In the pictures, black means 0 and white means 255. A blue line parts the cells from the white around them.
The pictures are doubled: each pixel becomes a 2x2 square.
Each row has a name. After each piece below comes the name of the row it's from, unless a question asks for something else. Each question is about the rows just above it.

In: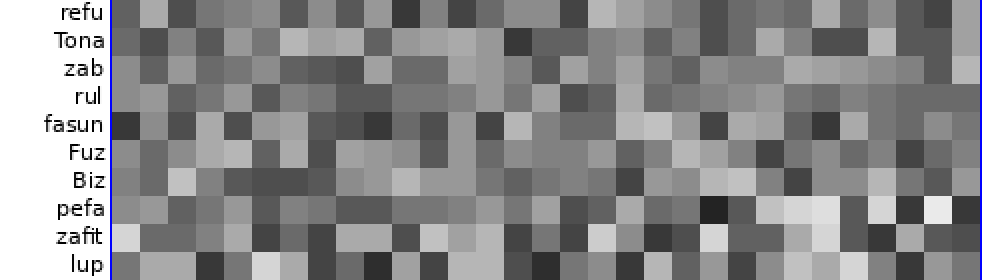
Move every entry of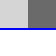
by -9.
[204  97]
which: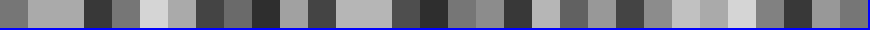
lup

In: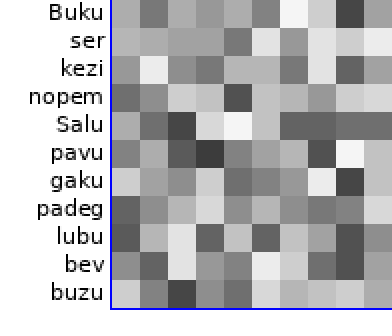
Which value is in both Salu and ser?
[173]
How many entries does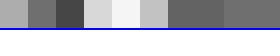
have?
10

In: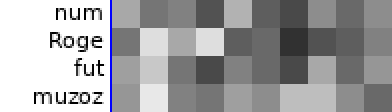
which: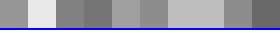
muzoz
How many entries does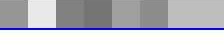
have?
8

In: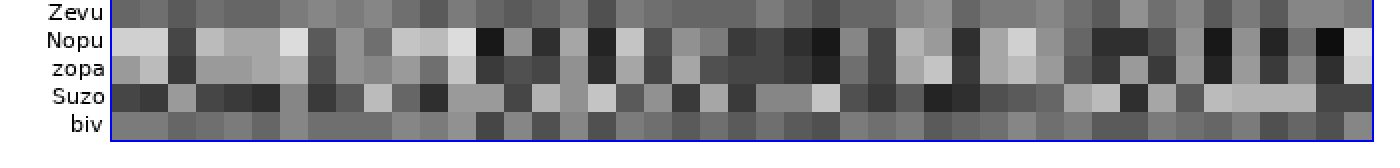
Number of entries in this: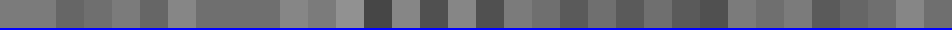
34
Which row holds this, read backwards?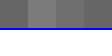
biv
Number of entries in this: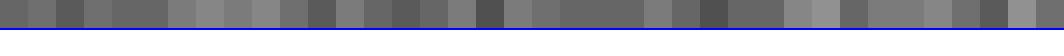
38
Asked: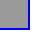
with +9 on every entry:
[163]

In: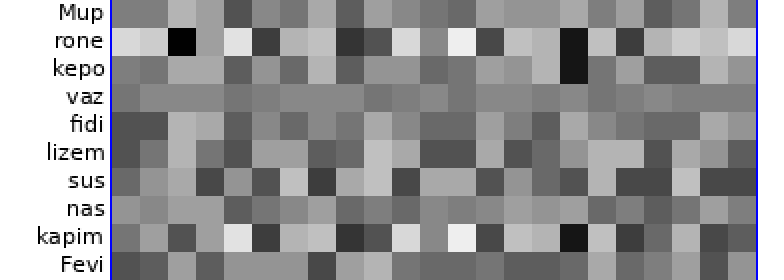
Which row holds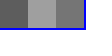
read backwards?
kepo
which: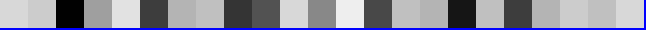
rone
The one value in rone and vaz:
[136]
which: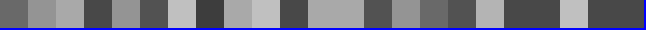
sus
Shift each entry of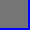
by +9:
[126]
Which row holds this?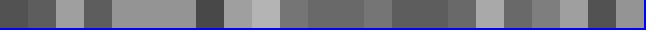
Fevi

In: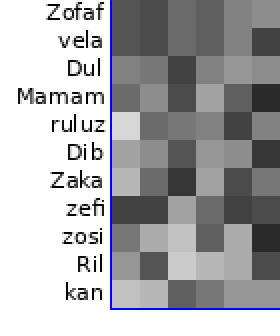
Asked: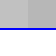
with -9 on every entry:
[184 174]
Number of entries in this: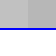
2
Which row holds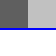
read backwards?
zosi
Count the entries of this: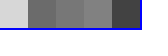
5
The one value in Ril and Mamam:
[75]
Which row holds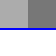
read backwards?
zosi

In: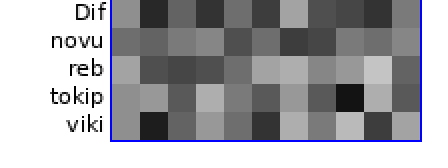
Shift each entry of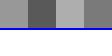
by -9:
[143  80 165 113]
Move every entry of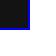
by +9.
[28]
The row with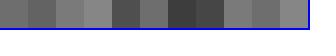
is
novu

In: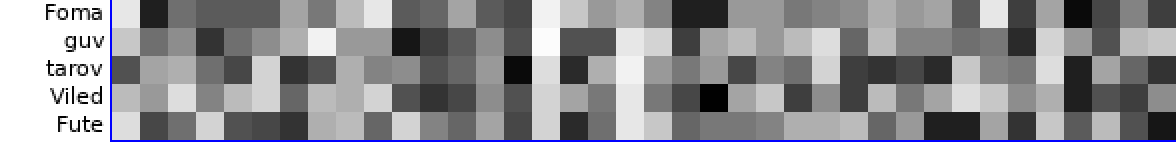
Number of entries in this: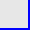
1
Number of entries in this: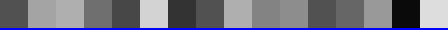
16
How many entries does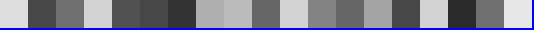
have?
19
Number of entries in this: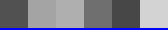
6
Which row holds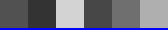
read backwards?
tarov
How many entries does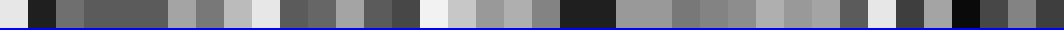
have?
38

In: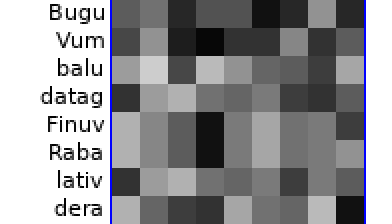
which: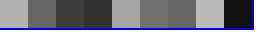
dera
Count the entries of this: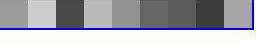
9

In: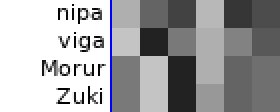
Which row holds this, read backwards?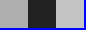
Morur
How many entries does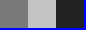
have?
3
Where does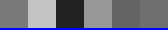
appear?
Zuki
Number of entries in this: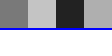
4

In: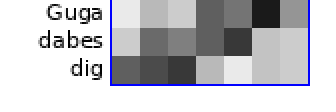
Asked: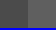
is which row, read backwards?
dig
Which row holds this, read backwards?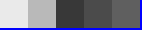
dig
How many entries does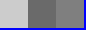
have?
3
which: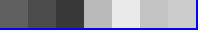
dig
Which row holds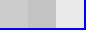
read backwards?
dig
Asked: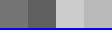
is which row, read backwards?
Guga

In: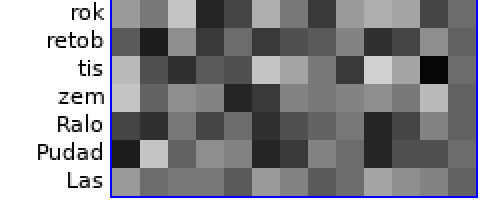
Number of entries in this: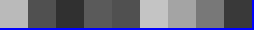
9
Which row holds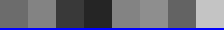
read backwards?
Pudad
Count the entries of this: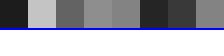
8
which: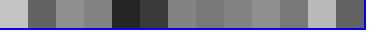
zem
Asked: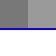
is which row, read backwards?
rok
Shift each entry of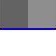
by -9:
[ 90 133]
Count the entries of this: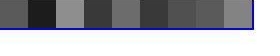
9

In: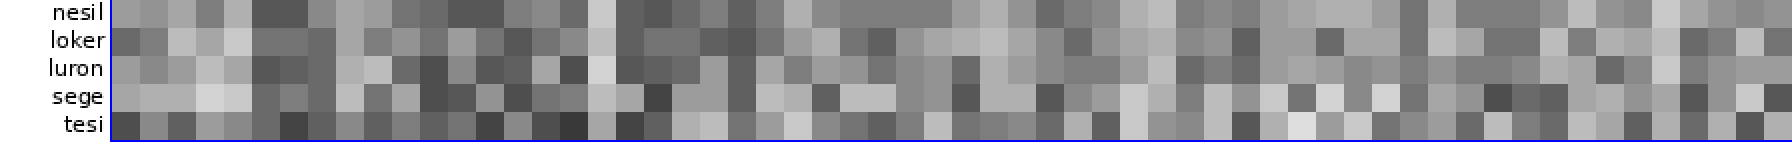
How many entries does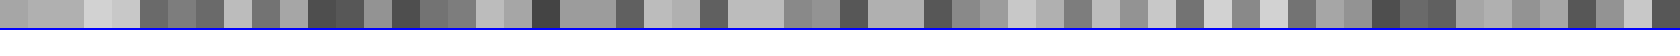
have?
60
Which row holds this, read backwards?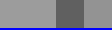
loker
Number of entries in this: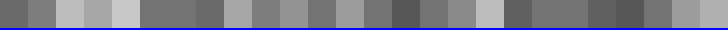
26
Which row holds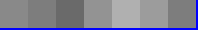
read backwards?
nesil
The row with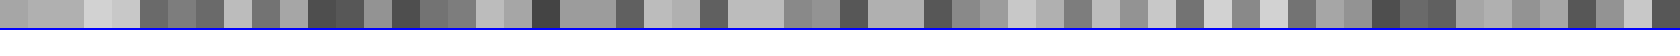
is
sege
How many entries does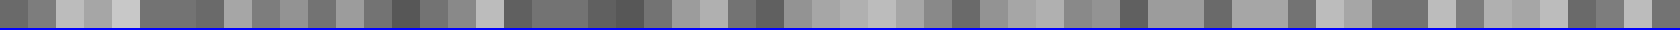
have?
60
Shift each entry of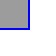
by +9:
[165]

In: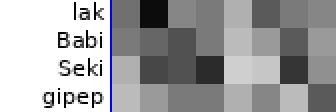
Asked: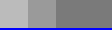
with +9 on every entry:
[196 163 131 131]
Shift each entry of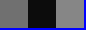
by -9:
[103   3 125]
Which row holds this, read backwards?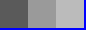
Babi
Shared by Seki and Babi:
[81]
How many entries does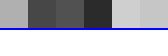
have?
6
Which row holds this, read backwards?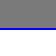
gipep
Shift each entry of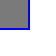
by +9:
[131]

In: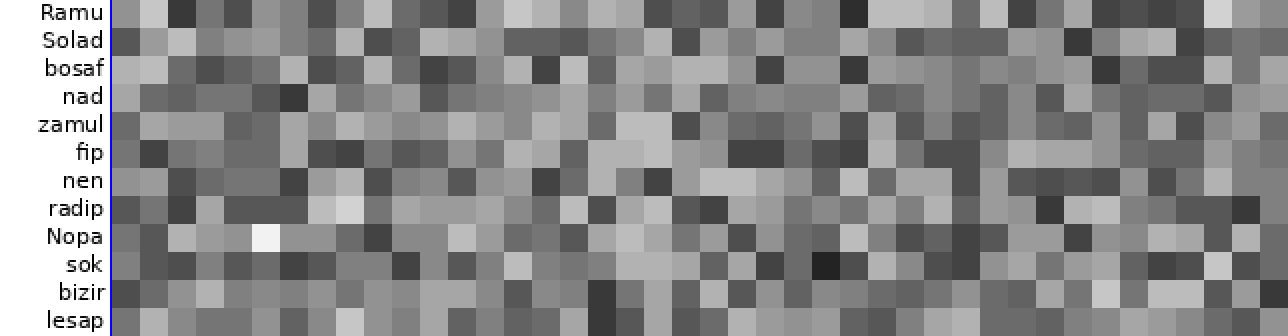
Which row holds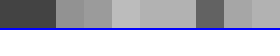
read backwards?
fip
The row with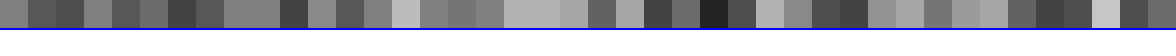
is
sok

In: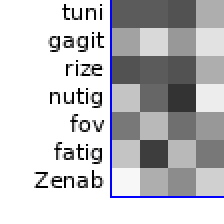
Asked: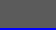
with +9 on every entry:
[100 100]
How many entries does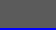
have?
2

